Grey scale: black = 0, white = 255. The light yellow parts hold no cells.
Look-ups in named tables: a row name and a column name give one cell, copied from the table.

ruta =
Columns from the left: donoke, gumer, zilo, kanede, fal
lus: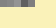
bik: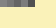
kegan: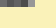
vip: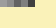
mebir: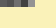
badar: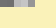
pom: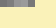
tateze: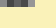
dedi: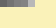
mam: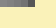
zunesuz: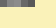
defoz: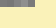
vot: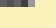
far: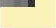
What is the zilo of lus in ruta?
148
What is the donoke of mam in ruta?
134
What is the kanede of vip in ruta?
127
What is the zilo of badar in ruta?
188
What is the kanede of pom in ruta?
155
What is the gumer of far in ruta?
127
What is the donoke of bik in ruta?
131
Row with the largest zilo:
badar

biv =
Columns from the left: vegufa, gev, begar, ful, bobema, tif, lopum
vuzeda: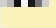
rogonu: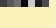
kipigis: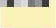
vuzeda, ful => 246
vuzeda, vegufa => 208
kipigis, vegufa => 192
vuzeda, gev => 180
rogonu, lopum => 75
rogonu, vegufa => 62
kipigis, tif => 149
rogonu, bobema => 202
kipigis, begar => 203
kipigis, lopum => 60
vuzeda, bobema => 26
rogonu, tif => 29
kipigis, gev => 65
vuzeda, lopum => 206
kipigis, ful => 217
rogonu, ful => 8
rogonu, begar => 110
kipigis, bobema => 120
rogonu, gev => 89
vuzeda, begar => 18

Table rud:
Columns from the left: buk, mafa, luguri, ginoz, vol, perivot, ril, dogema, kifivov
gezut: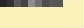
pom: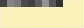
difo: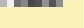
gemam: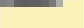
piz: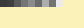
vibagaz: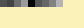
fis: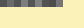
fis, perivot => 129
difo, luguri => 112
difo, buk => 183
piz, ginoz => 117
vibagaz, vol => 7
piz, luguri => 90
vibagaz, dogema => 130
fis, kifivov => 117
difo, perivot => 82
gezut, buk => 38
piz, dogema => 115
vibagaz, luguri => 111
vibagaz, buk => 81
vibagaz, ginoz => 155
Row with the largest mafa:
difo

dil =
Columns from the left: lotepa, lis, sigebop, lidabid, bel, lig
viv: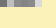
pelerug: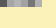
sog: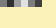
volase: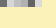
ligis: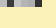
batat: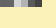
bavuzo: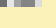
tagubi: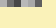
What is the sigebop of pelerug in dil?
180
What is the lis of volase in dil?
214
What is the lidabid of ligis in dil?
181
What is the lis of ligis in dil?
60
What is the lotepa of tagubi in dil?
178
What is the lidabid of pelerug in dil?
162
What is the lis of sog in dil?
49
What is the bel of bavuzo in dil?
133
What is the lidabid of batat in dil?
179
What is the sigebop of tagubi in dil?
71
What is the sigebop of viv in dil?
139

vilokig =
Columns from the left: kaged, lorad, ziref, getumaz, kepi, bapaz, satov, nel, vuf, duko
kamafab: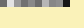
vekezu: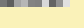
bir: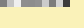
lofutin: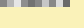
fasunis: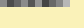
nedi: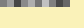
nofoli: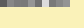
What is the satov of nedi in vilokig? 193
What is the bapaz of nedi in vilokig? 116
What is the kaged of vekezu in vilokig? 118
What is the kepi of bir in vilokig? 141
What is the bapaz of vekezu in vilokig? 128
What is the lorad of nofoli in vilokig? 135
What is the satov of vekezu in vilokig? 216
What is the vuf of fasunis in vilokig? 134
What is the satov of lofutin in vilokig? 198
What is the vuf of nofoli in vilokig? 136
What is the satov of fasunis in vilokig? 68
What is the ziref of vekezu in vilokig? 164
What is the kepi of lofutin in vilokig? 114
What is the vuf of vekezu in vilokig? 145
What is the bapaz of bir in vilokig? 145
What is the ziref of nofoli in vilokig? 123
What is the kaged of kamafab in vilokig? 108
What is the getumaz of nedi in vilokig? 138

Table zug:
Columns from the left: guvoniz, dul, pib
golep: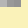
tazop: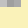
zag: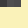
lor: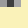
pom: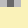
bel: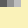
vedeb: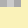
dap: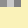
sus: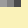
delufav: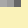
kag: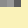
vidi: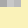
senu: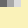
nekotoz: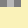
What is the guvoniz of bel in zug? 92
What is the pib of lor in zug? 167
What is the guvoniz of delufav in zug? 168
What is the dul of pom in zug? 105
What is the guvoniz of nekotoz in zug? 128
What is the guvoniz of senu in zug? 104
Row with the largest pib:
senu

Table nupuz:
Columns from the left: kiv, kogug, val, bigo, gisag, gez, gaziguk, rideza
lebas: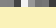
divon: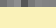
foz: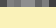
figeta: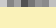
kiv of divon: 115
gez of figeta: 149
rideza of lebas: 60
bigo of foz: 143
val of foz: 118
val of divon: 143

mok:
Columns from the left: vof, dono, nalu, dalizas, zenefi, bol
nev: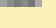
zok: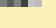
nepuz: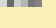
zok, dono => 91
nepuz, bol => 132
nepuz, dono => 106
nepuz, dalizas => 180
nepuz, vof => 215
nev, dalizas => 137
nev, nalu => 123
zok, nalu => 128
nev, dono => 140
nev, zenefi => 118
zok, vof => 127
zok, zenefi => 195
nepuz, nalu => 207
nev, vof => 161
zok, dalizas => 63
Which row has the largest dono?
nev

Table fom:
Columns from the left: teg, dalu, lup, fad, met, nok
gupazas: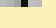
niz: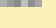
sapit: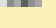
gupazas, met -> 189
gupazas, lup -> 162
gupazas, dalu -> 178
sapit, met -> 143
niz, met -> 142
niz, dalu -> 154
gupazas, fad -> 17
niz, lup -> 138
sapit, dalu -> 140
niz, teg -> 175
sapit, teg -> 221
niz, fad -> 189
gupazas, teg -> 187

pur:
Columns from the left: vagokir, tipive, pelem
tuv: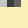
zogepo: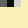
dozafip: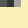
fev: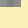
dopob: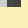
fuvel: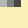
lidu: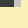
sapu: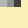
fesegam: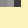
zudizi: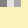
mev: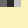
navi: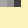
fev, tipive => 129
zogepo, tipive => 14
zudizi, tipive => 227
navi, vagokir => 166
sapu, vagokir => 182
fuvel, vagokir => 181
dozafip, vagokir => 85
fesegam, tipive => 151
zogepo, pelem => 210
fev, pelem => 141
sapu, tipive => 145
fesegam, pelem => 62
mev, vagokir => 105
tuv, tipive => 62
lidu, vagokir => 60
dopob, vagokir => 206

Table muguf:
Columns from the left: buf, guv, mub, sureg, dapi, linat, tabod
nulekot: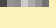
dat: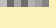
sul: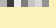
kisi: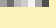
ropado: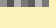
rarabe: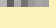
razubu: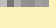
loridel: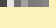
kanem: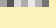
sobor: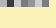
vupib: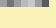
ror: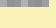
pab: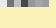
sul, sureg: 126
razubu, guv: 116
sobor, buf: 181
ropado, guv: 88
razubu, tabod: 155
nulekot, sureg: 203
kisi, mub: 185
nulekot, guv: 148
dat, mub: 165
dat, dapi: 178
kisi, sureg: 204
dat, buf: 190
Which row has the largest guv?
loridel

